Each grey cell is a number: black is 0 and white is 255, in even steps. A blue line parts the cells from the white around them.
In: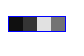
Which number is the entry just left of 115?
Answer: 225
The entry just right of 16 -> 53

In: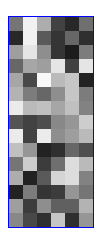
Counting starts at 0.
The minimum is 28
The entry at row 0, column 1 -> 241
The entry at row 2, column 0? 158
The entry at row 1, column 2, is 90
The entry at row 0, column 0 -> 117
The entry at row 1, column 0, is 40
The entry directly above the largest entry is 158
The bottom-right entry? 150
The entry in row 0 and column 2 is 173
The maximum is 248
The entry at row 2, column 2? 142
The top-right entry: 111
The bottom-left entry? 136
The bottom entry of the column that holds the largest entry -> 47

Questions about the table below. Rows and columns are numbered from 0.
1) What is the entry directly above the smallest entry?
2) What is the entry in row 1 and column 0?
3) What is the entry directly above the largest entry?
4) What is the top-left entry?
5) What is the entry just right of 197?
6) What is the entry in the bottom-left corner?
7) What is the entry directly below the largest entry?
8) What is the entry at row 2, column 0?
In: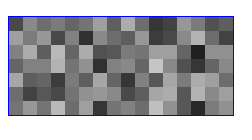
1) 179
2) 159
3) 159
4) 73
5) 137
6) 116
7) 87
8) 129

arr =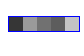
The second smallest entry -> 93
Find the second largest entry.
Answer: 154
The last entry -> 196

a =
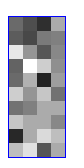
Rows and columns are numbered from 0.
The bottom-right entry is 171
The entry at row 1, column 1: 72
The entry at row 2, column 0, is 232
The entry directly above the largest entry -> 149
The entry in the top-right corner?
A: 171
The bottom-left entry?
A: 190
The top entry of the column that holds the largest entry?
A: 78
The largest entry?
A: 255
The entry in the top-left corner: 106
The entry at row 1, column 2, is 122
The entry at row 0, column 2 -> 47
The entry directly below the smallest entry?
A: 198

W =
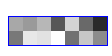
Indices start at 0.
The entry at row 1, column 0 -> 120
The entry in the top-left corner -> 168
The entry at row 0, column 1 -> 154
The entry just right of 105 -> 42

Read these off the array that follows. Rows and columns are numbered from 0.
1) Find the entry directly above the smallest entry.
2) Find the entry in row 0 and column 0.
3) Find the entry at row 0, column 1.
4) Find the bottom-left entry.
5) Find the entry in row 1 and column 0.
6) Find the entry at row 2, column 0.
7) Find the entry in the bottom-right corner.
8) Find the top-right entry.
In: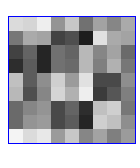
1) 113
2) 219
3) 213
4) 244
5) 119
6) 66
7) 155
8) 170

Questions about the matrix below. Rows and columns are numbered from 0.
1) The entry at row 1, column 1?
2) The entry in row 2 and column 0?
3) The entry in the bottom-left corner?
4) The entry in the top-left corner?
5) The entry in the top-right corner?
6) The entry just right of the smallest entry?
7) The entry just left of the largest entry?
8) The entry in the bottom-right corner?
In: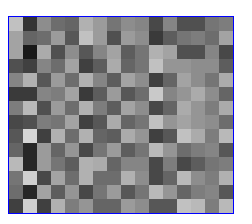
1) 101
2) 163
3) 64
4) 193
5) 125
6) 171
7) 87
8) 185

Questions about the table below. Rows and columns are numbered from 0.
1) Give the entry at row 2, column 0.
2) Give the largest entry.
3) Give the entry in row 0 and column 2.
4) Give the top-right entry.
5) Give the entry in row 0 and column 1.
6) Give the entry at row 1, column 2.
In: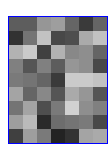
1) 178
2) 209
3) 150
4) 101
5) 93
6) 194

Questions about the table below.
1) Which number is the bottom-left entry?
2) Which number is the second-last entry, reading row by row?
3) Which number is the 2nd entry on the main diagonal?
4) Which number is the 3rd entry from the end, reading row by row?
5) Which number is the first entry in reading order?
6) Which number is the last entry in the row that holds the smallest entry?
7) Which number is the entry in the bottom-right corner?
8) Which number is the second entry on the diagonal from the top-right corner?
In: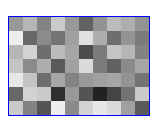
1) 202
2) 160
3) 104
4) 218
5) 153
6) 202
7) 90
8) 147
